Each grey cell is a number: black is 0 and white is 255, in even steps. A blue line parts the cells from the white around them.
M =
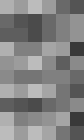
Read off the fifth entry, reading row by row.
105
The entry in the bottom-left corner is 188
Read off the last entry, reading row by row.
84
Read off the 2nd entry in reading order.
156
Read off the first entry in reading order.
176
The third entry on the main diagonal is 75
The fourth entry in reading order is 156
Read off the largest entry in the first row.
188
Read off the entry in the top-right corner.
84
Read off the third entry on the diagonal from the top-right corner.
105
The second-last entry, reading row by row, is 117

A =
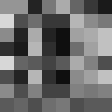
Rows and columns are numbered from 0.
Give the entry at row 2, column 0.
139
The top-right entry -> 26
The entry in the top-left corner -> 149
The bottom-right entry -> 90
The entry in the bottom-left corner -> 90
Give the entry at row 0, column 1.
149
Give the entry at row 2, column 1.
35
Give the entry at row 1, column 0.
215
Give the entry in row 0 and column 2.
35

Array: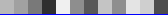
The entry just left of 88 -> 142
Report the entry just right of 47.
240
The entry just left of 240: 47

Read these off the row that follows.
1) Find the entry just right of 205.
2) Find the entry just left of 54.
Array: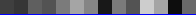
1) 165
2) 63

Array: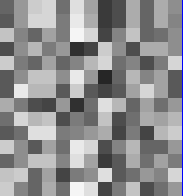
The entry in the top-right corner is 142
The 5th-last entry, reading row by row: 123
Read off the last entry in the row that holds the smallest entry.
89
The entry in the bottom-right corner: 152
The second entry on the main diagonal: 152
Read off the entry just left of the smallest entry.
152
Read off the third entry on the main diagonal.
101
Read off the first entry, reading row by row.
101
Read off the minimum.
38
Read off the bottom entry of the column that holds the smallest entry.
68
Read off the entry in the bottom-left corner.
204
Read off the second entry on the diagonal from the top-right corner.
172
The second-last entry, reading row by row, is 111
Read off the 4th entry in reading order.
214
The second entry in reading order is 152
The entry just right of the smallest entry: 101
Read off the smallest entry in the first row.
58
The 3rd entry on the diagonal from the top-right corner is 101
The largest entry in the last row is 245
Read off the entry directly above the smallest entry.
214

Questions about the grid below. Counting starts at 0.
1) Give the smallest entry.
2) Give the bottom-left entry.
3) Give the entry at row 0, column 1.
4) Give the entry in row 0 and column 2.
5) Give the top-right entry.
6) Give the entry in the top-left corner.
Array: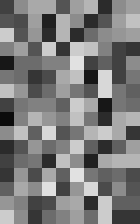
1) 11
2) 204
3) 140
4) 169
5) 159
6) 65

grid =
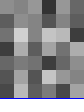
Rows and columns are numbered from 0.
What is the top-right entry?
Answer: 103
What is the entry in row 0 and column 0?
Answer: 142
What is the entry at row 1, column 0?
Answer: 93
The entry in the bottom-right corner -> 163
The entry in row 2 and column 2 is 132
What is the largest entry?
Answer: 208
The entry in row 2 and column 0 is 114
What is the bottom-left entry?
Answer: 72
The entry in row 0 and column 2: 151
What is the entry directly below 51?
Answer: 84

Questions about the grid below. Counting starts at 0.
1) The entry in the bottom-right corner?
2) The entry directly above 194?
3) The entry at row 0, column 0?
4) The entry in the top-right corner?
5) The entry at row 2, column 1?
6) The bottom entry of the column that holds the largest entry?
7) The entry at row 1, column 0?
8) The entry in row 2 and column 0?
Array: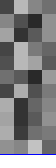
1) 102
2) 112
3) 69
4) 112
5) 51
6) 194
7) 134
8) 163
